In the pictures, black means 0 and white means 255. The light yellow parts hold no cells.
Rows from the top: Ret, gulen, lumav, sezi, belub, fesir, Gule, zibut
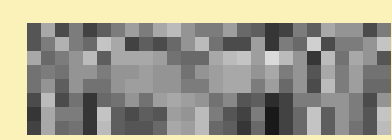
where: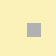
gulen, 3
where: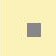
fesir, 15

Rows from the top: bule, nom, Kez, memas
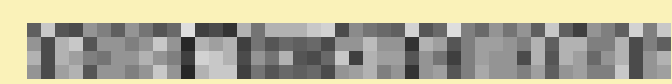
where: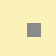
bule, 24
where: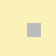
nom, 25
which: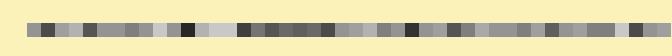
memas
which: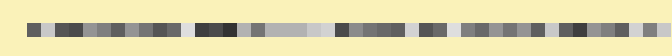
bule
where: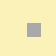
memas, 33

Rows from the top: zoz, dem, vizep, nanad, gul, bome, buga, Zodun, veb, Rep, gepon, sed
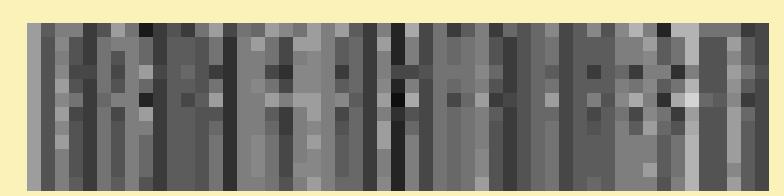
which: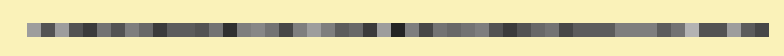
veb
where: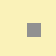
gul, 51

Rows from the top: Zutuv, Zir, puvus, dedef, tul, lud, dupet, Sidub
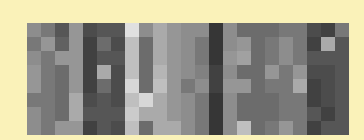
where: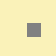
dedef, 13
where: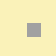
puvus, 16
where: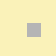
dedef, 10
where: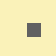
Zir, 3

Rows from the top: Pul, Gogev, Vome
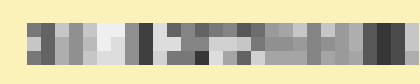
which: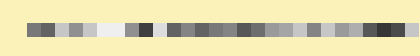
Pul
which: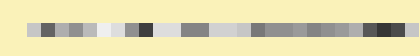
Gogev
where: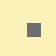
Pul, 17
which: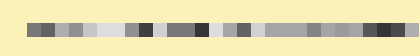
Vome
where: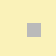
Gogev, 5

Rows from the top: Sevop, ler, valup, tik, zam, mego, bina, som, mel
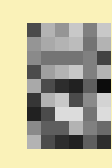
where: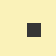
mego, 1
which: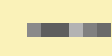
som
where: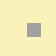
tik, 2
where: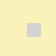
mego, 6
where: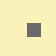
som, 6
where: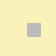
ler, 4
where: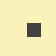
valup, 6

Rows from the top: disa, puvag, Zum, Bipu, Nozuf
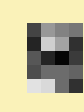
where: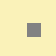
disa, 3
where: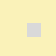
Nozuf, 2
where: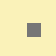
disa, 4
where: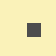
Bipu, 1
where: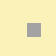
puvag, 3
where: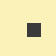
Zum, 4

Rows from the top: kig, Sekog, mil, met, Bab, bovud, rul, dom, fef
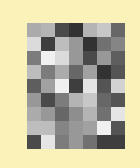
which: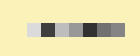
Sekog
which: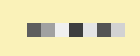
Bab
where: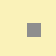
rul, 4
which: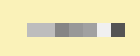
dom
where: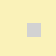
Bab, 7

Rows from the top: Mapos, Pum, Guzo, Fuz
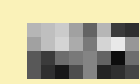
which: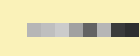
Mapos
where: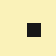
Fuz, 3
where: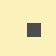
Fuz, 4
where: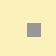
Pum, 8
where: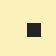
Fuz, 6

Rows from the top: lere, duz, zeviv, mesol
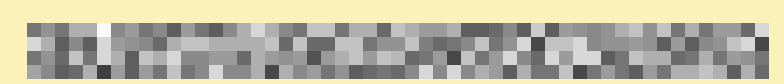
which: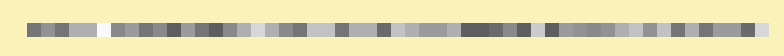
lere
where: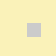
lere, 37
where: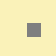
duz, 29
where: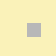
zeviv, 27
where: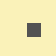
zeviv, 21
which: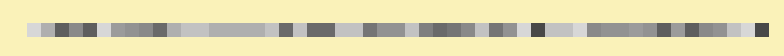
duz
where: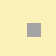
mesol, 1

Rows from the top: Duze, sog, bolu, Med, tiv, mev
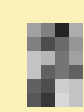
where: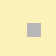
bolu, 2
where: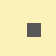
mev, 1

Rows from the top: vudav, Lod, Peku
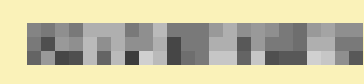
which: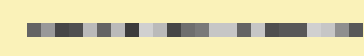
Peku
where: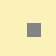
vudav, 1
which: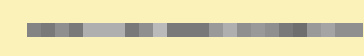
vudav
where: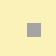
vudav, 22
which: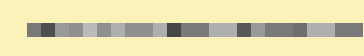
Lod

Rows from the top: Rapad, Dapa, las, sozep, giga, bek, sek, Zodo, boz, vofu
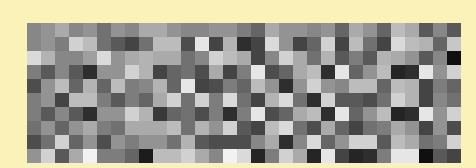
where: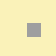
las, 5
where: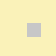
Dapa, 31
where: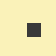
sek, 10

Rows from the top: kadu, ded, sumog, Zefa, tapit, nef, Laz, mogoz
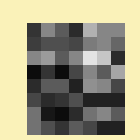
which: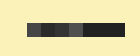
nef
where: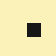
Laz, 2
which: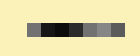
Laz
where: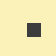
ded, 1
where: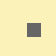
ded, 7
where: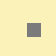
ded, 5
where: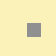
tapit, 5

